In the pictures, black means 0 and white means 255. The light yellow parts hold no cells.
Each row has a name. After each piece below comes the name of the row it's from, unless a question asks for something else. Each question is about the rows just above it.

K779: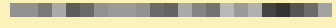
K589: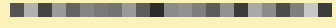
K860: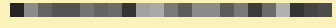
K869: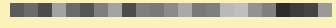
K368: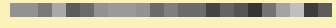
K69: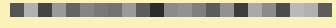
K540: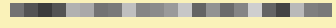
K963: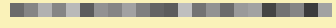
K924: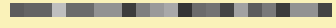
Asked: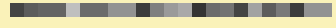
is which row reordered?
K924
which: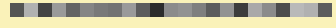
K69
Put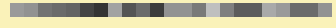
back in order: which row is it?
K368
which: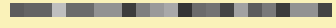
K924
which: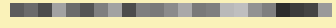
K869
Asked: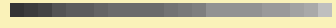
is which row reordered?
K368
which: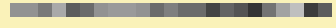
K368

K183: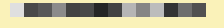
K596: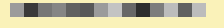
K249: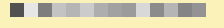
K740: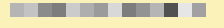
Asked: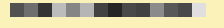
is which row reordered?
K183
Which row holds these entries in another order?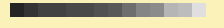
K183
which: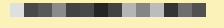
K183
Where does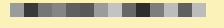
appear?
K596
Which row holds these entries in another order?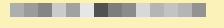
K249
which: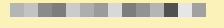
K740

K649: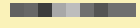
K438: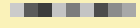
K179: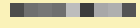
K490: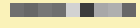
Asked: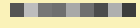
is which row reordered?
K179
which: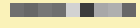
K490
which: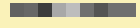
K649
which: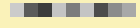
K438

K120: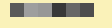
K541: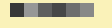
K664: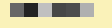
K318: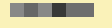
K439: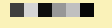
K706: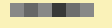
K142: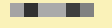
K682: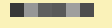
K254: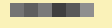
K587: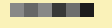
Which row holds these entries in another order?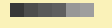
K682
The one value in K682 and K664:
[77]

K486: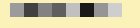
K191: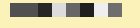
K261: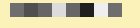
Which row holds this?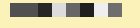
K191

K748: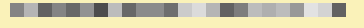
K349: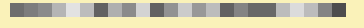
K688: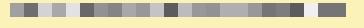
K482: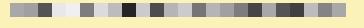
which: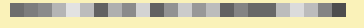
K349
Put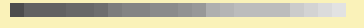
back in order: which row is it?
K349
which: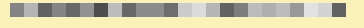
K748
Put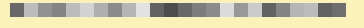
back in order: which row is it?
K748

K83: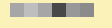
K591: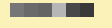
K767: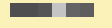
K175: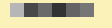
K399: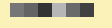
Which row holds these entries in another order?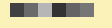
K399
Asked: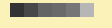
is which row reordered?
K175
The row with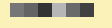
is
K399

